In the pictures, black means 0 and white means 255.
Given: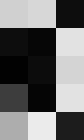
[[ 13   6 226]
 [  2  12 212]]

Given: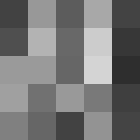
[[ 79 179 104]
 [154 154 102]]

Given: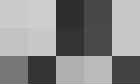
[[194 200  51]
 [118  51 175]]

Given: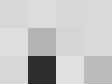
[[223 180 213]
 [215  46 224]]

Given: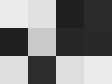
[[ 31 201  39]
 [223  44 222]]

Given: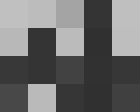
[[184  52 187]
 [ 56  52  66]]
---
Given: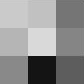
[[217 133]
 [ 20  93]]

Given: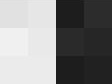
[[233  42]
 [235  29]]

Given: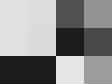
[[219  28]
 [ 29 229]]

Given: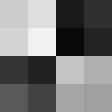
[[240   9]
 [ 33 195]]

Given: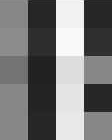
[[ 46 248]
 [ 34 221]]

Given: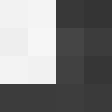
[[246  69]
 [241  65]]

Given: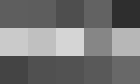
[[192 213]
 [ 80  82]]
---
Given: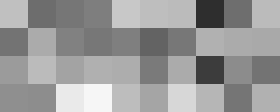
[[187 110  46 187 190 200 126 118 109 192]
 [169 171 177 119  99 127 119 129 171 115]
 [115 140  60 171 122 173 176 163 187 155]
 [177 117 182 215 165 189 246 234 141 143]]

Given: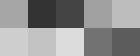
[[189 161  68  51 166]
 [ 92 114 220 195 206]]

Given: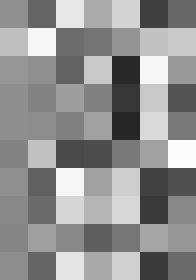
[[103  64 212 171 230 100 144]
 [200 193 148 116 108 246 190]
 [153 247  41 200  98 143 151]
 [ 84 200  55 129 158 131 142]
 [120 217  38 160 127 141 142]
 [252 160 121  77  73 194 131]
 [ 79  65 207 160 245  96 143]
 [135  58 215 180 214 106 135]
 [150 165 118  94 137 159 133]
 [105  59 208 169 229 101 140]]

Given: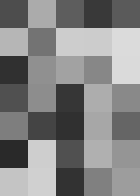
[[ 90  57  93 171  77]
 [219 204 205 115 182]
 [218 135 162 144  48]
 [137 173  54 141  80]
 [101 167  48  68 126]
 [149 176  80 206  41]
 [157 128  50 208 196]]

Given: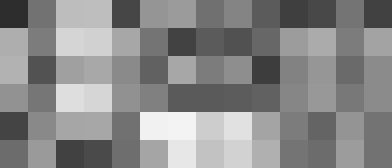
[[ 65 116  72  63  91 132 112 155 149  70 190 189 114  45]
 [163 124 171 156 103  81  91  66 116 167 209 213 124 174]
 [139 106 150 130  61 142 124 167  97 138 168 160  82 178]
 [139 120 152 134  97  92  90  90 128 145 214 222 118 146]
 [115 148 100 124 164 225 205 243 241 113 167 166 137  68]
 [114 156 108 116 176 210 194 231 165 110  74  65 154 108]]

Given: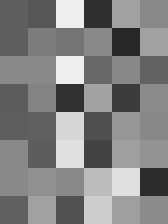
[[137 161  48 239  86  95]
 [162  39 137 116 125  95]
 [ 98 136 104 238 137 137]
 [139  59 162  49 132  92]
 [135 150  79 215  96  94]
 [147 159  67 224  93 137]
 [ 44 224 188 137 144 137]
 [140 159 205  81 161  96]]

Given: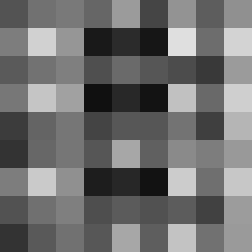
[[144  93 147  69 155 102 121 113  83]
 [211 109 223  22  43  25 150 209 125]
 [155  57  76  86 106  79 127 114  90]
 [207 105 193  19  40  16 161 197 119]
 [181  63 115  86  87  68 118 100  60]
 [153 125 138  96 167  86 118 103  51]
 [199 111 204  18  39  29 144 202 125]
 [156  65  92  81  91  78 127 112  82]
 [154 113 195  94 167  87 113  89  51]]

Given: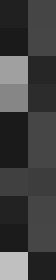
[[ 69  32]
 [ 70  26]
 [ 38 160]
 [ 44 134]
 [ 70  26]
 [ 70  26]
 [ 61  64]
 [ 69  34]
 [ 70  27]
 [ 31 192]]
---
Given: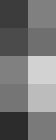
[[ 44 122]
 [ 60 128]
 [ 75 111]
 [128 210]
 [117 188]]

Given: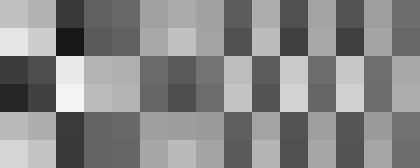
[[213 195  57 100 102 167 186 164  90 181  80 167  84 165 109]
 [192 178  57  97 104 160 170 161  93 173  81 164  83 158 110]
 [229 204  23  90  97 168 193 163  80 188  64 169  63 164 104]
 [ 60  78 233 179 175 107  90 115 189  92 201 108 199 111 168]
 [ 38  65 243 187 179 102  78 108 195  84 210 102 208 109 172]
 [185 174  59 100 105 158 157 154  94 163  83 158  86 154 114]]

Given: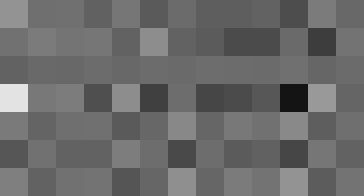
[[127  98 113 115  85 102 143 102 123 115 147  92 115]
 [147 111 112  97 118  90 107  94  94  98  77 123 104]
 [113 123 116 118  98 141  98  91  75  75 106  61 115]
 [ 98 105 104 108 104 108 106 109 108 107 112 102 107]
 [227 120 124  79 141  64 109  70  75  87  20 153 101]
 [122 100 111 112  90 103 136 102 120 113 137  94 111]
 [ 86 113  98  98 125 109  73 109  91  97  70 118  98]]

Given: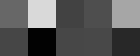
[[ 70   2  71  72  40]
 [103 217  66  78 166]]

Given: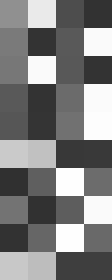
[[200 189  62  62]
 [144 234  77  50]
 [122  51  89 250]
 [119 250  88  51]
 [ 89  51 107 251]
 [ 86  52 113 253]
 [202 193  56  57]
 [ 48  95 254 108]
 [115  49  93 250]
 [ 50 102 254 105]]

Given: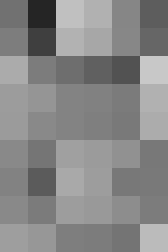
[[158 151 126 124 116 187]
 [113  37 192 177 134  93]
 [125  63 178 167 135 102]
 [171 124 110  96  82 200]
 [156 149 131 129 123 177]
 [155 137 131 127 121 172]
 [137 117 160 155 145 120]
 [130  91 169 157 120 121]
 [137 123 157 153 141 124]]
